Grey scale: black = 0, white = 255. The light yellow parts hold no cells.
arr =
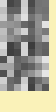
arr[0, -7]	216
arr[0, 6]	118
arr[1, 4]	89
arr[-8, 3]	101
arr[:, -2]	[115, 118, 142, 145, 140, 132, 108, 110, 180, 136, 178, 107, 138]
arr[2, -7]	206
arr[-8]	[181, 145, 129, 101, 94, 132, 191]
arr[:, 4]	[74, 89, 115, 90, 103, 94, 61, 74, 140, 98, 146, 74, 66]
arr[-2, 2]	95
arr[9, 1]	163
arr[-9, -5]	171
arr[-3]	[80, 181, 84, 124, 146, 178, 229]
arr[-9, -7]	191
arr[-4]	[164, 163, 106, 85, 98, 136, 181]
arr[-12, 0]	191
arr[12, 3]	218
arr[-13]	[216, 70, 84, 204, 74, 115, 118]
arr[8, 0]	82
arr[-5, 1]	193
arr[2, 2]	171
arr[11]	[207, 106, 95, 204, 74, 107, 136]

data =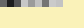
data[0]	103
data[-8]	29
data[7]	202
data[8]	195

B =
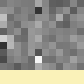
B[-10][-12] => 118
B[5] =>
[208, 178, 113, 108, 150, 169, 124, 114, 137, 131, 157, 143]
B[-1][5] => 170
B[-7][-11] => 125
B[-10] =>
[118, 133, 128, 123, 122, 167, 133, 95, 92, 100, 133, 100]
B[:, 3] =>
[123, 130, 133, 141, 104, 108, 122, 121, 128, 115]
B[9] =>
[118, 112, 91, 115, 109, 170, 147, 138, 109, 146, 138, 114]
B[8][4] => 107
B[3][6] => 131
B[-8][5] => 143
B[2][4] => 114
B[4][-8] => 152
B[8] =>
[74, 123, 136, 128, 107, 245, 116, 113, 135, 129, 160, 137]
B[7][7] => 131
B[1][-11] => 143
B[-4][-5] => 148
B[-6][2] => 141
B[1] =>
[148, 143, 116, 130, 124, 52, 138, 103, 126, 144, 93, 134]
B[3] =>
[171, 125, 109, 141, 146, 169, 131, 145, 106, 96, 127, 135]
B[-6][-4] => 132
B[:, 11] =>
[100, 134, 148, 135, 110, 143, 155, 131, 137, 114]
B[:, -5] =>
[95, 103, 119, 145, 127, 114, 148, 131, 113, 138]
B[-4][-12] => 48
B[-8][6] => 144

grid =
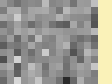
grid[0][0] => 156
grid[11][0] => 106
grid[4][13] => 183
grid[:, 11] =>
[155, 158, 140, 131, 154, 111, 129, 119, 102, 163, 154, 173]
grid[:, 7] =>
[134, 148, 150, 117, 158, 130, 135, 132, 147, 154, 150, 142]
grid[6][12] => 154
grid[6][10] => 105
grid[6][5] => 137
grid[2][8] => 177
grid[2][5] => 141
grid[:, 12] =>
[153, 167, 137, 158, 156, 125, 154, 182, 157, 153, 149, 134]
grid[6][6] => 129
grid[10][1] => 152
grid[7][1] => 150
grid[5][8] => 162
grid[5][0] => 124
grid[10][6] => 125
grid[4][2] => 169
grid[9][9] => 112
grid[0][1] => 133
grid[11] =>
[106, 149, 214, 150, 162, 196, 143, 142, 114, 42, 104, 173, 134, 131]
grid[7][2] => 91
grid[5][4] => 117
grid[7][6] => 203
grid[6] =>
[93, 126, 119, 132, 166, 137, 129, 135, 160, 178, 105, 129, 154, 114]
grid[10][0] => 129
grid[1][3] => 135
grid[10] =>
[129, 152, 98, 153, 172, 160, 125, 150, 139, 119, 133, 154, 149, 125]
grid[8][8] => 147

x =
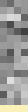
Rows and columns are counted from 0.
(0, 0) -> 129
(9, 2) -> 180
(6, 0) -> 155
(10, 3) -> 118
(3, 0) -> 116
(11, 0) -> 131
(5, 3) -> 128
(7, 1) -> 84
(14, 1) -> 164
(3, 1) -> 76
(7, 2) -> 170
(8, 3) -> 187
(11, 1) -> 222
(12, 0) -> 170
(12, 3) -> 190
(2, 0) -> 196
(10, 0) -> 139
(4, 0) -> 143

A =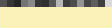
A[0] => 83
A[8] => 182
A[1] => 54
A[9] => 61
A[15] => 218

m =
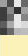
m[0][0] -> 159
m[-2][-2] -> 231
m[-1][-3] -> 105
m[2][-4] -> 61
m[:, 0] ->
[159, 61, 61, 94, 61]
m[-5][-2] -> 231

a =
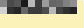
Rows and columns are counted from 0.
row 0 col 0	135
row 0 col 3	25
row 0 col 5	61
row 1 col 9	48
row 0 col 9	129
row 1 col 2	37

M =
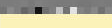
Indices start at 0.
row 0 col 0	124
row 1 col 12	122
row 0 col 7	123
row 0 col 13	122
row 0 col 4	121
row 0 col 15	122
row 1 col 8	192
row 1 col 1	138
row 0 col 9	122
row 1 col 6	112

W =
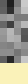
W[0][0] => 92
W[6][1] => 128
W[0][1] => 31
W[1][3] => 193
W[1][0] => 97
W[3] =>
[103, 63, 149, 184]
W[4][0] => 154
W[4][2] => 142
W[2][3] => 124
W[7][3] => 137

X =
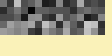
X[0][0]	117
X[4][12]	192
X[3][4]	165
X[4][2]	131
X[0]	[117, 53, 190, 78, 94, 129, 29, 37, 135, 42, 65, 169, 64, 78, 61]
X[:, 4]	[94, 5, 141, 165, 62]
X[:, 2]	[190, 117, 96, 138, 131]
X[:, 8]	[135, 83, 154, 45, 99]
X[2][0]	74
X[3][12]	199
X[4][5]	42
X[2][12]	26
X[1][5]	97
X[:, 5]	[129, 97, 145, 68, 42]
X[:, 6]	[29, 95, 61, 192, 150]
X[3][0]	104
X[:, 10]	[65, 46, 105, 95, 87]
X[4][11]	100
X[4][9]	168
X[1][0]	44
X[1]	[44, 84, 117, 84, 5, 97, 95, 84, 83, 81, 46, 97, 110, 91, 84]
